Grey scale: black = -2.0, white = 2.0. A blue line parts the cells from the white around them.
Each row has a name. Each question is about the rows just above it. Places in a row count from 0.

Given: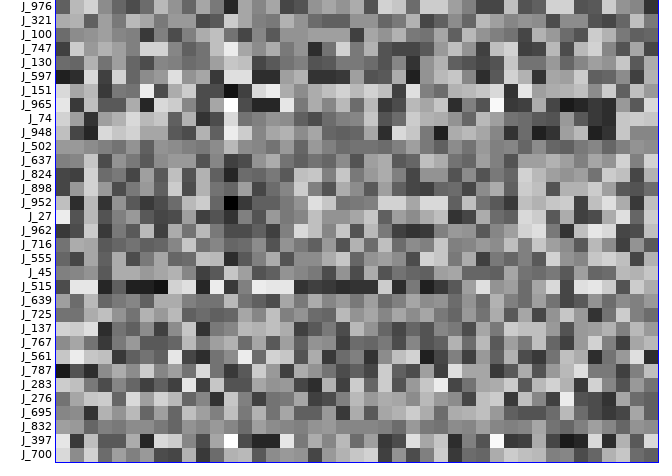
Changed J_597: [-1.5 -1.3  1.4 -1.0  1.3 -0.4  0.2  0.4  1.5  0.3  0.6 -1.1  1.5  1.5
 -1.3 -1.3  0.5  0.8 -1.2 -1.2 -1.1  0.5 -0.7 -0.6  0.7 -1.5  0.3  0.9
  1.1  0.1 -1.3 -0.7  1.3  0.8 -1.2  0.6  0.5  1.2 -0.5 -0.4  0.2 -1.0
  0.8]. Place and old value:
31, [-0.6]
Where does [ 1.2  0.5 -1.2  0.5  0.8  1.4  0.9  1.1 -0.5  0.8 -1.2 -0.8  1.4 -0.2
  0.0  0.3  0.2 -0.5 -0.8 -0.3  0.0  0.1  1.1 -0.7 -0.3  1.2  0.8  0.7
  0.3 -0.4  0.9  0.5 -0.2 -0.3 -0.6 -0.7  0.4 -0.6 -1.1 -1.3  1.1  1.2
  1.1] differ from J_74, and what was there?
0, [1.3]
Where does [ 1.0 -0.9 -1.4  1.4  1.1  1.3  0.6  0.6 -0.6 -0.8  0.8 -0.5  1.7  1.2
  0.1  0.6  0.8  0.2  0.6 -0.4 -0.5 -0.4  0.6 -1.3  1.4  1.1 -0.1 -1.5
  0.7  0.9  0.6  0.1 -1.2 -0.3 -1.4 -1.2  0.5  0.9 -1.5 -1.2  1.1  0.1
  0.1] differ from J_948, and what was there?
34, [-1.5]
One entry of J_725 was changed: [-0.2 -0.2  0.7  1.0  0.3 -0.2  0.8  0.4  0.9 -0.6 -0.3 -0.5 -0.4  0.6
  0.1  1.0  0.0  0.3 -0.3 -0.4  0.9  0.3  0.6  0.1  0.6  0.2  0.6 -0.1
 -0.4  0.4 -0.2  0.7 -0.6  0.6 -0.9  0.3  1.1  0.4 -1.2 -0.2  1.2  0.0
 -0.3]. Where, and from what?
9, [-0.5]
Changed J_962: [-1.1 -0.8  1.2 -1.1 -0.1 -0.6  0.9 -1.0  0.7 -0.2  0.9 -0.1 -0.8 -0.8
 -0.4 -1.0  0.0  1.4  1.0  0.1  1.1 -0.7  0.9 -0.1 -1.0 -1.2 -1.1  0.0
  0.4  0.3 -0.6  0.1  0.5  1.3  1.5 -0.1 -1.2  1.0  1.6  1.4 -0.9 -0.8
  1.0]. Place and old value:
14, [-0.5]

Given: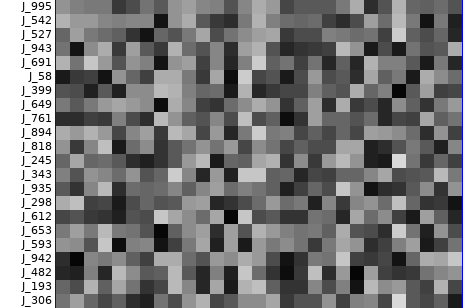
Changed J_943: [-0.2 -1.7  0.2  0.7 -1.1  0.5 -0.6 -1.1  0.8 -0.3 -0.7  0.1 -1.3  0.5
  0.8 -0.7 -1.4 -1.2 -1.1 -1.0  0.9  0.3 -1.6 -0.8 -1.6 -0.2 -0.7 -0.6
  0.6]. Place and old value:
28, [0.7]
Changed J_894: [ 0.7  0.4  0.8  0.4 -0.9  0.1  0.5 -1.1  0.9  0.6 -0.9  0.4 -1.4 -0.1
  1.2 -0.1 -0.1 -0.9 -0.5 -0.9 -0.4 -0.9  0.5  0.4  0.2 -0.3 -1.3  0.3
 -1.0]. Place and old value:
16, [0.0]
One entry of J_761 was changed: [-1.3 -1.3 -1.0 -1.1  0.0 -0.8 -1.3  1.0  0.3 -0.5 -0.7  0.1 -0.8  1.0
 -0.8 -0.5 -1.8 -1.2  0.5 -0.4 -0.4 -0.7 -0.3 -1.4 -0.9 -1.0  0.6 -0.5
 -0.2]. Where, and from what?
7, [0.9]
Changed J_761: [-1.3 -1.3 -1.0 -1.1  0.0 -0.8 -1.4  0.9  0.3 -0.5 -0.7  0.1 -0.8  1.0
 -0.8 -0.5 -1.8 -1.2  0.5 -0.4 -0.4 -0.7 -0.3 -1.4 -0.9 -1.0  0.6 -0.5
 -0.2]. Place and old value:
6, [-1.3]
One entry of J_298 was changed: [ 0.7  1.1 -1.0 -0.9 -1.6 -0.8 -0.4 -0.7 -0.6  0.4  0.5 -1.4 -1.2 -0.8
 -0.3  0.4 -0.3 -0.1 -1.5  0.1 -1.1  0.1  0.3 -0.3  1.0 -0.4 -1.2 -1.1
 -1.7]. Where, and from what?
1, [1.0]

